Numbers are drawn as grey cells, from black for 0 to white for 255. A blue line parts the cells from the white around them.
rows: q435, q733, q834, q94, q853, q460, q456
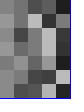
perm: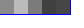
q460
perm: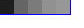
q853
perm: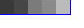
q834
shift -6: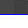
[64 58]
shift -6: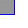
[145]
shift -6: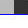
[181  45]
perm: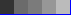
q94

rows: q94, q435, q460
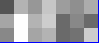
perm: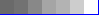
q460
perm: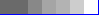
q435
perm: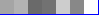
q460

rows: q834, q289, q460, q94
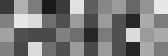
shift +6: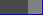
[ 79  79 135]
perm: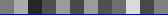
q94
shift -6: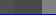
[ 74  67  67 123]
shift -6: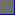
[104]
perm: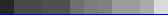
q94
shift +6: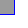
[161]

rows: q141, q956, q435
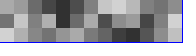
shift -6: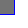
[109]
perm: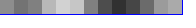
q141
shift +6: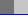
[121 204]
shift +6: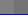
[134 121]

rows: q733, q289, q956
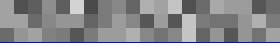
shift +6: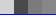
[217  80 129 141]
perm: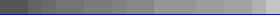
q956
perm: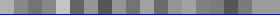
q956
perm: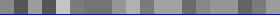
q289

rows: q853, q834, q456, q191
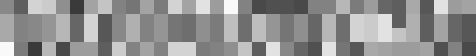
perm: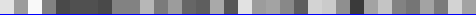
q853
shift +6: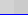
[217 209]

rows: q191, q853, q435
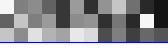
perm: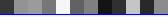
q853
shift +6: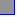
[153]
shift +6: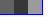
[104  61 161]

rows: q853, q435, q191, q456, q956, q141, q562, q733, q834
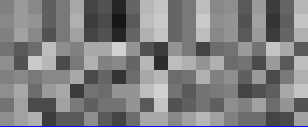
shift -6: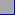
[162]
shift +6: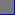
[127]
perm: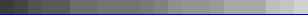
q456
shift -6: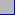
[177]

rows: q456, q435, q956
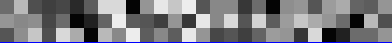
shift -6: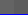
[94 87]
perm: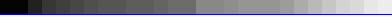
q435
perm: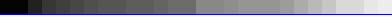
q956
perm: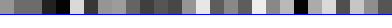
q956
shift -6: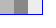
[179 130 231]
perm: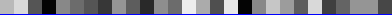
q456

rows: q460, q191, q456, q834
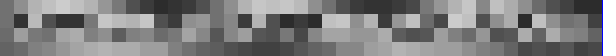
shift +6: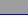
[164 164]
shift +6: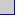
[210]
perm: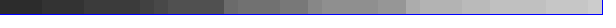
q191
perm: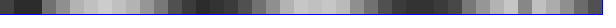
q460

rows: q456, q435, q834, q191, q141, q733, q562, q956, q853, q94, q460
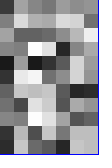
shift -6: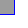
[150]
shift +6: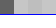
[104 204 196 204]
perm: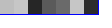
q460
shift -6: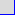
[212]
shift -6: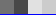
[107  66 219 198]

